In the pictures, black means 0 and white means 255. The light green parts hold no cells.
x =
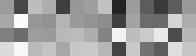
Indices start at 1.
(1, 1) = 155
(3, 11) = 202
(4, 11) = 114
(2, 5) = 180
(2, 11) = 107
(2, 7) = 147
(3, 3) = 157
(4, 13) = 222
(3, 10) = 189
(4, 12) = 92
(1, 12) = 58
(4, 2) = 247
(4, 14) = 198
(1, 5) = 62
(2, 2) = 251
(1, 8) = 194
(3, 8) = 131
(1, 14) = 152

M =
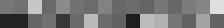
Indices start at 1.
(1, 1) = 118
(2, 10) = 30
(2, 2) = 36
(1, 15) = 132
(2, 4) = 113
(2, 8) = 108
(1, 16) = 223
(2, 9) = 98
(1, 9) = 104
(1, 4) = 105
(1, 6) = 114

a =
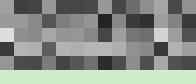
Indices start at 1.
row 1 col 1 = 160
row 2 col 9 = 135
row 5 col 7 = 112
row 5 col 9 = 78
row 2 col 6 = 138
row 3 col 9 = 157
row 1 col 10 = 109
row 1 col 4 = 151
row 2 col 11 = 49
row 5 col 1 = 150
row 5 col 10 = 141
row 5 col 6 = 86
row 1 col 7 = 73
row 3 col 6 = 150
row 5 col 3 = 74
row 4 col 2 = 180
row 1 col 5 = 70
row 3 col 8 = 70
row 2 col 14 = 57
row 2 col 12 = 158
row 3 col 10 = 117
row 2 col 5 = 126
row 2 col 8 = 36
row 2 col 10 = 59

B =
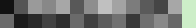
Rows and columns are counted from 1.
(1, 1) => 18
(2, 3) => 41
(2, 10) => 56
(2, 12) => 137
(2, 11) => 111
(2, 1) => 107
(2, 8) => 92
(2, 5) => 46

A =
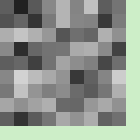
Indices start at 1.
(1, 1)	94
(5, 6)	141
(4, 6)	170
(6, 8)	133
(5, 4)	114
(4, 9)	66
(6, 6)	56
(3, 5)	85
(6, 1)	135
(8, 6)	103
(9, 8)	97
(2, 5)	180
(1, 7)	192
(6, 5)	147
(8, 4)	175
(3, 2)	196
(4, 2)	45
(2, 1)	82
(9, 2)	51
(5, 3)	64
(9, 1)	95
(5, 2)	103
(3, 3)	176
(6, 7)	97
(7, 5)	140
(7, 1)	120

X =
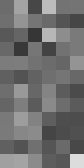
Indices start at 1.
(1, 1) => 108
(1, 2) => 163
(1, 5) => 115
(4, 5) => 114
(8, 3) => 91
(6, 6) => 104
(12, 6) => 220
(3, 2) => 101
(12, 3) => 139
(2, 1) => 111
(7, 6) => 75
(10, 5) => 76
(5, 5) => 102
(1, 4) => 188
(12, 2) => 164
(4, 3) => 118
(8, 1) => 101
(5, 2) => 125
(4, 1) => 104
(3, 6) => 122

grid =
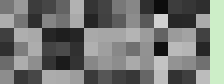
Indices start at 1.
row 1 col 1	119
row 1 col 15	46
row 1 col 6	178
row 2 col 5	114
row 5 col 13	147
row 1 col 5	99
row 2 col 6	170
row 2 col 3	46
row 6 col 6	157
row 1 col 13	61
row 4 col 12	16
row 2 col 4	133
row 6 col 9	64
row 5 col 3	142
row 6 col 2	56
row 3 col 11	156
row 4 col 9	136
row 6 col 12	189
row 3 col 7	169
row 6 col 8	86
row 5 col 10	170
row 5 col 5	27
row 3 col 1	63
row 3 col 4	38
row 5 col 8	151
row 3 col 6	37

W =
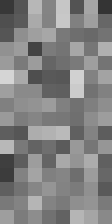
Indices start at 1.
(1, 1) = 56
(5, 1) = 155
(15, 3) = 181
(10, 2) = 86
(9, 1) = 154
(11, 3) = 99
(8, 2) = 143
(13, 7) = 156
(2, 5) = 200
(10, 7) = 131
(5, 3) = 156
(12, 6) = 148
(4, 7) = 118
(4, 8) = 176
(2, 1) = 79
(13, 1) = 60
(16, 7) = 165
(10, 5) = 186
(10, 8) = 93
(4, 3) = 67
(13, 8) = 103
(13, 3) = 164
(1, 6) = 83
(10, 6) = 96
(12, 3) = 157
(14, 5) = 131
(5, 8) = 116
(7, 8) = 129
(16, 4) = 113
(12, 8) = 96
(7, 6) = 203
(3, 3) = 159
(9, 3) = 133
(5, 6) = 122
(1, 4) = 132
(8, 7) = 127
